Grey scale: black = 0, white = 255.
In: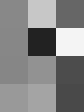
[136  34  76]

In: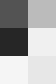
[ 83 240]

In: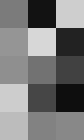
[123 215  65]

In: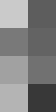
[202  99]

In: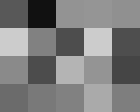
[ 88 129 180 170]

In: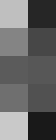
[191  71]

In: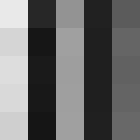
[233  22 158  31 104]

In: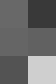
[104  97]
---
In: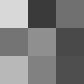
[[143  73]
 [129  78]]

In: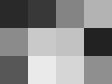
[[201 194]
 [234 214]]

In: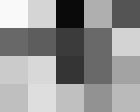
[[ 93  59]
 [216  52]]

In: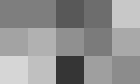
[[177 144]
 [192  53]]

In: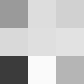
[[223 226]
 [250 181]]

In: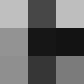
[[ 22  19]
 [ 54 123]]

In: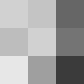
[[209 116]
 [159  59]]
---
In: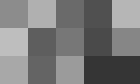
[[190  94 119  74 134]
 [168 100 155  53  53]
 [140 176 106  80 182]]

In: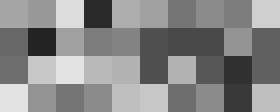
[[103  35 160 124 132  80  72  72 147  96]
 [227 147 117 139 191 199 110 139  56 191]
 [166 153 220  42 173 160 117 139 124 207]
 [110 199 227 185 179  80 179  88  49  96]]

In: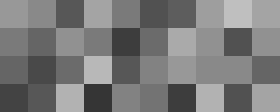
[[101  73 107 184  87 130 152 137 137 101]
 [ 67  87 178  53 130 115  61 178  81 164]
 [122 101 145 122  61 107 170 145  81 145]
 [152 137  87 164 122  81  93 158 191 164]]

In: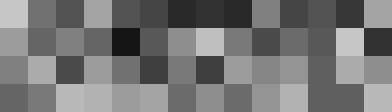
[[156 101 128 101  21  88 142 191 121  75 107  88 198  49]
 [198 113  82 164  82  69  41  49  41 128  69  82  55 164]
 [101 121 185 178 156 164 107 142 107 148 178  95  95 185]
 [128 171  75 156 113  63 121  63 156 134 148  95 171 142]]

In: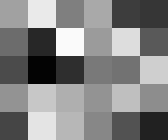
[[ 75   3  46 121 114 207]
 [108  39 250 155 221  89]
 [147 199 175 147 191 141]
 [ 69 228 183 135  82  33]
 [161 234 127 169  61  54]]

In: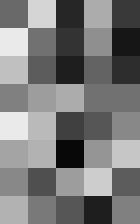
[[136  79 157 205  92]
 [192  92  30  99  45]
 [234 113  51 143  22]
 [178 121  86  30 128]
 [128 157 172 113 113]
 [164 178   8 149 198]
 [234 186  64  86 136]
 [105 213  38 172  57]]
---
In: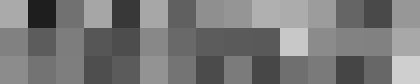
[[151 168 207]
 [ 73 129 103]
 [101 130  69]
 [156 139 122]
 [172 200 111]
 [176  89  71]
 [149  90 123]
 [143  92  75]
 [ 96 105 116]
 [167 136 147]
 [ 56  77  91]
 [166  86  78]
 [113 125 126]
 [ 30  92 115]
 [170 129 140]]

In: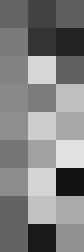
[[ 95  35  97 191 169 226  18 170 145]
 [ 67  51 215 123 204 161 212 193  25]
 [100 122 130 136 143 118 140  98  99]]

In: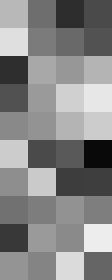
[[ 74  82 180 231 204   9  62 126 237 101]
 [ 45 105 151 208 180  89  61 146 138 219]
 [110 123 168 154 147  74 202 125 154 132]
 [184 223  46  81 137 204 142 113  56 148]]

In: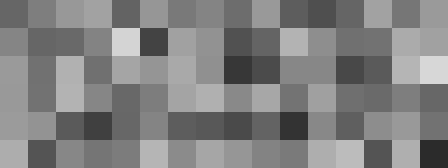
[[154 161 215 103 114  43]
 [118 171 181 126 153 175]
 [162 114  90 106 141  84]
 [101 112  72 111  95 188]
 [ 79 142 135 160 136 174]
 [ 93 179 135 115  51 122]
 [153 100  75 167  99 131]
 [109  81  55 137  74 150]
 [132 146 144 176  88 166]
 [121 161 169 164  93 139]
 [150  67 149 125 132 181]
 [ 99 212 165 104 103 124]
 [162 131 112 134  64 117]
 [152 105 177 179  90 135]
 [126 102 113 114 147  84]
 [102 133 154 153 155 173]]

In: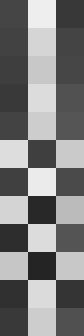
[[ 56  68  70  81  85 202  74 187  84 200  52  80]
 [238 213 200 220 205  63 235  40 220  36 219 205]
 [ 69  66  62  57  67 221  64 212  45 198  48  57]]

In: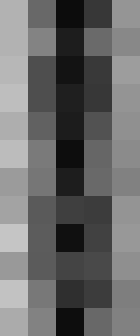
[[149 136 157 148 144 139 129 148 152 143 126 129]
 [ 55 106  57  55  82 102 105  60  65  73  60 104]
 [ 12  29  19  31  28  13  29  63  16  68  47  13]
 [104 131  78  78  97 122 118  90  92  91 120 130]
 [178 178 183 190 174 188 155 163 197 153 194 171]]

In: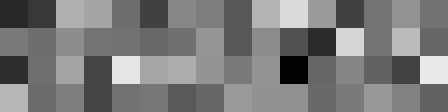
[[114 103 233  98]
 [146 188  66 130]
 [115 116  97 152]
 [ 65 213 133 122]
 [155  42 102 105]
 [218  81   3 144]
 [179 139 147 145]
 [ 87  87 121 153]
 [125 149 148 103]
 [134 112 172  89]
 [ 65 104 165 118]
 [109 114 229 113]
 [164 116  68  68]
 [175 141 164 125]
 [ 56 109 112 106]
 [ 40 121  46 182]]

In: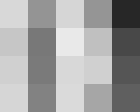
[[ 39  72  85  95]
 [149 192 208 166]
 [214 233 216 218]
 [148 120 122 130]
 [216 198 208 214]]
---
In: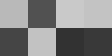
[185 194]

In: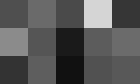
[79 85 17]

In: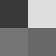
[ 57 104]

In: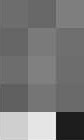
[110 122 110]

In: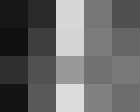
[ 23  62 153 128]

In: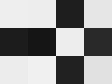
[238  21  33]

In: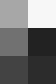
[167  34]

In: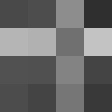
[ 73 177 131  57]
